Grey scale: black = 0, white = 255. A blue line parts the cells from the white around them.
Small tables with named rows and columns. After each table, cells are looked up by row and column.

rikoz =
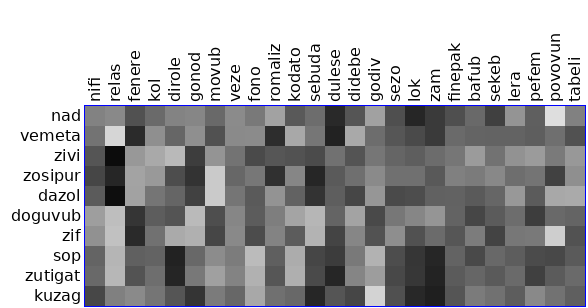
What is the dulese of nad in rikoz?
41
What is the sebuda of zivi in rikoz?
75
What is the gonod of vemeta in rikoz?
143
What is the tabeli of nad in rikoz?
129
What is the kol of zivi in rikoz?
169
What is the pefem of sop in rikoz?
75
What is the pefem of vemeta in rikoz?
94
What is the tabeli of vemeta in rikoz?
81
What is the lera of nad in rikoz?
148
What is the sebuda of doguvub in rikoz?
182
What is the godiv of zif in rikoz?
82
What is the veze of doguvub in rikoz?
134
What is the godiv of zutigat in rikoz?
157
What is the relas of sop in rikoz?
181
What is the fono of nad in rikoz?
121
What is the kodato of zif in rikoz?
92
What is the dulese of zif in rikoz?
68
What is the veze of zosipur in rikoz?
103

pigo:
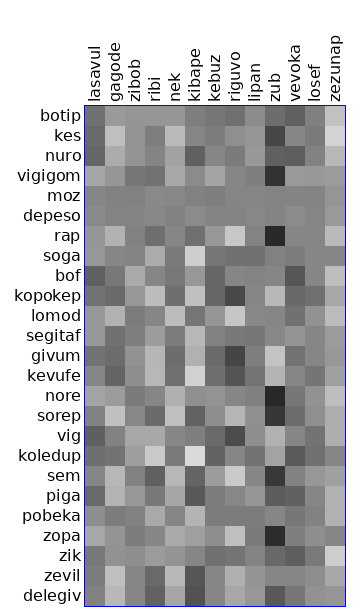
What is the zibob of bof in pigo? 170
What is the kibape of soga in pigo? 206
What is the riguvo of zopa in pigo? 191
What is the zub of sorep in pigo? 54
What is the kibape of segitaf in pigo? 183
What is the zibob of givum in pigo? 146
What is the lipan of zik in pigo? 131
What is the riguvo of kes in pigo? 143
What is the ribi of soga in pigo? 171
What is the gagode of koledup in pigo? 115
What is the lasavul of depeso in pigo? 138
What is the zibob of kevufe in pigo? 142
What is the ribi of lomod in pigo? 134
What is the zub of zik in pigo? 105
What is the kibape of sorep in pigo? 98
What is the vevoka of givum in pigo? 114

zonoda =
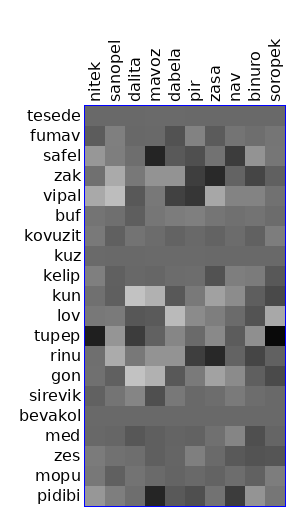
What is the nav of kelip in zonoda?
126
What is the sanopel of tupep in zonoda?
149
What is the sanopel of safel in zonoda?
126
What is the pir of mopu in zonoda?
105
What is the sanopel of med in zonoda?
102
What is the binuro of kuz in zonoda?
105
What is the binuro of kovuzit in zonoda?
97
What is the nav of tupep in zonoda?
92
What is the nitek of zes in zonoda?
123
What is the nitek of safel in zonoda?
151
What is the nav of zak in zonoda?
99
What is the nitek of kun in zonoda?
112
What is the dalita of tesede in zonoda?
105
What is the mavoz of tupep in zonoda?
97
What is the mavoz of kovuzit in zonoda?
108

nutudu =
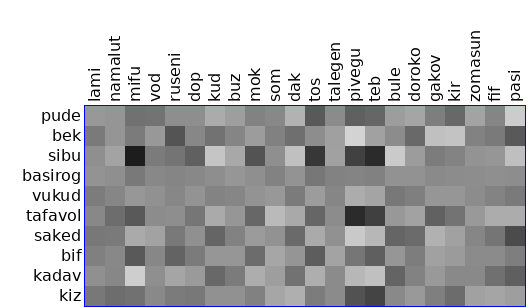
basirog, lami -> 147
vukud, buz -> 134
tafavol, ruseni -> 142
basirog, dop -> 136
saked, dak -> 106
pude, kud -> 171
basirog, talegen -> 130
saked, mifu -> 170
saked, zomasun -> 134
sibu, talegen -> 161
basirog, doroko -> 146
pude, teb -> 102
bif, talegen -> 163
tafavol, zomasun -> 153
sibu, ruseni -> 116
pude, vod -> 115

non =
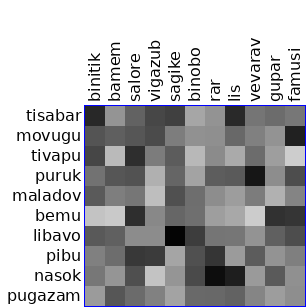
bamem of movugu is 95
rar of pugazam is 104
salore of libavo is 140
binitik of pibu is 128
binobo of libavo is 61
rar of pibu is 53
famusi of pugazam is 142
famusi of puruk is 77
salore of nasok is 79
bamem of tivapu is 186
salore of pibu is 56
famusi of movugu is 33
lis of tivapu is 170
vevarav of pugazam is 133
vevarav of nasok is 154
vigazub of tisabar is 71
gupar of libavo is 96
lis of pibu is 155
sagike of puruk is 101

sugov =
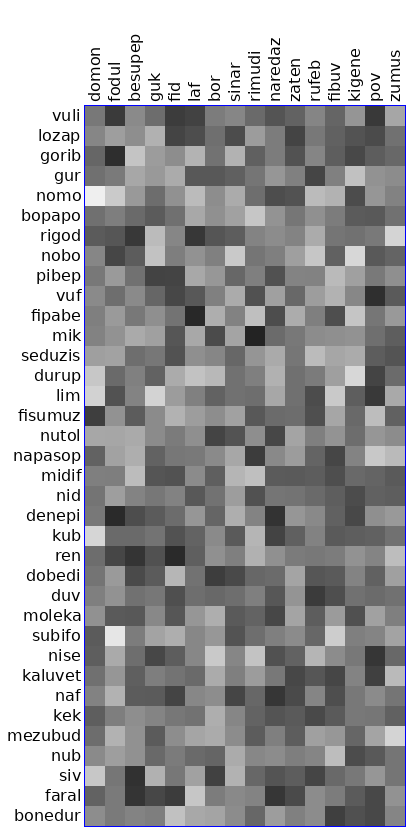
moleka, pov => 161
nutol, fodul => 166
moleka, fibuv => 155
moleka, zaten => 164
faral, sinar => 137
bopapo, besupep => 106
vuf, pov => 47
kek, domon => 94
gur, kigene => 193
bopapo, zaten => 118
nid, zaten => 115
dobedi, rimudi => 103

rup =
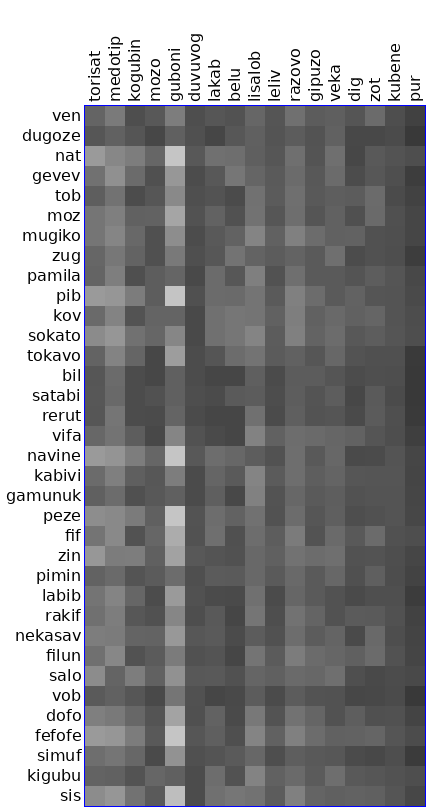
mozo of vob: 73
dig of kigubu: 89
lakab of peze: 109
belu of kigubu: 82
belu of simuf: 90
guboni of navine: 197
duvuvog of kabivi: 75
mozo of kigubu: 102
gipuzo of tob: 89
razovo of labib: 102
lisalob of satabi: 92
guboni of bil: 96
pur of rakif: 66
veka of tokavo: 103
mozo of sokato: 102
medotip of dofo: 121
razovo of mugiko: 128
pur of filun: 69
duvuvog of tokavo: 76
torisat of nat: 154

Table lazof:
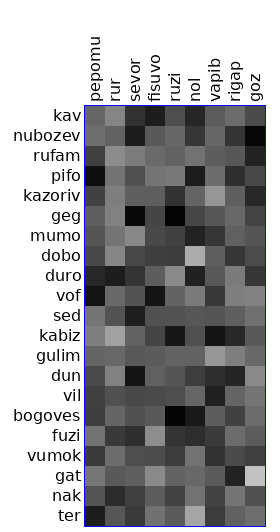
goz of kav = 75
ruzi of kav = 78
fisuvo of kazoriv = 94
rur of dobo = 134
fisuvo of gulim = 91
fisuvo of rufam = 106
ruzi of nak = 67
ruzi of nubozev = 103
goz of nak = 80
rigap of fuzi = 108

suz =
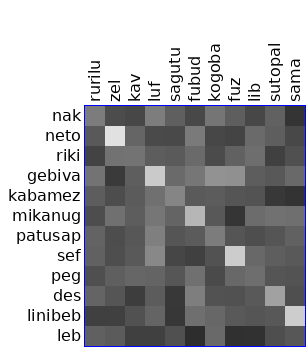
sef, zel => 78
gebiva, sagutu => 106
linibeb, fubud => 111
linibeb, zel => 64
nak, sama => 52
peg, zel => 95
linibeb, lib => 85
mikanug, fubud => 182
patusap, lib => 78
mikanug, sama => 111
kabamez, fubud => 90
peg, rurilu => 79

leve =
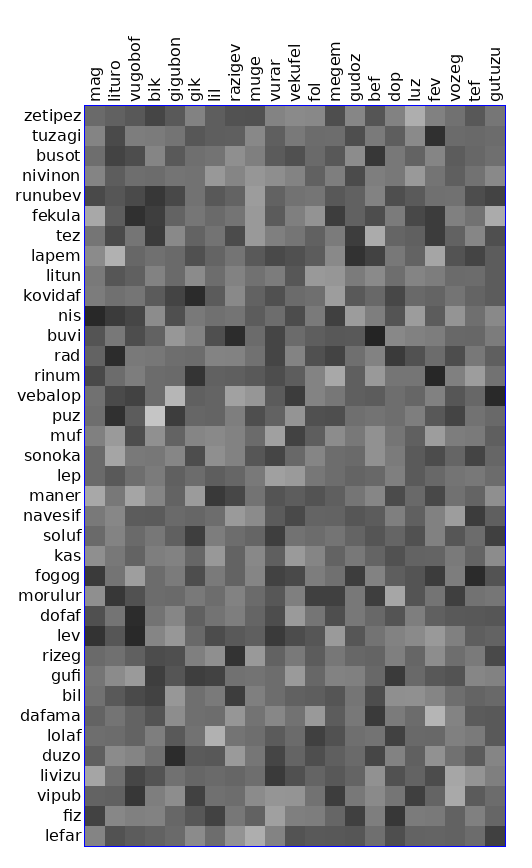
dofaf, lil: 115
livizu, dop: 81
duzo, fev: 145
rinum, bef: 153
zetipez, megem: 78
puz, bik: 197
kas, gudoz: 120
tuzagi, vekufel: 121
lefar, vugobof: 92
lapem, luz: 99
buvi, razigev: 44
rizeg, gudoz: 103
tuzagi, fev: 48
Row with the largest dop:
morulur

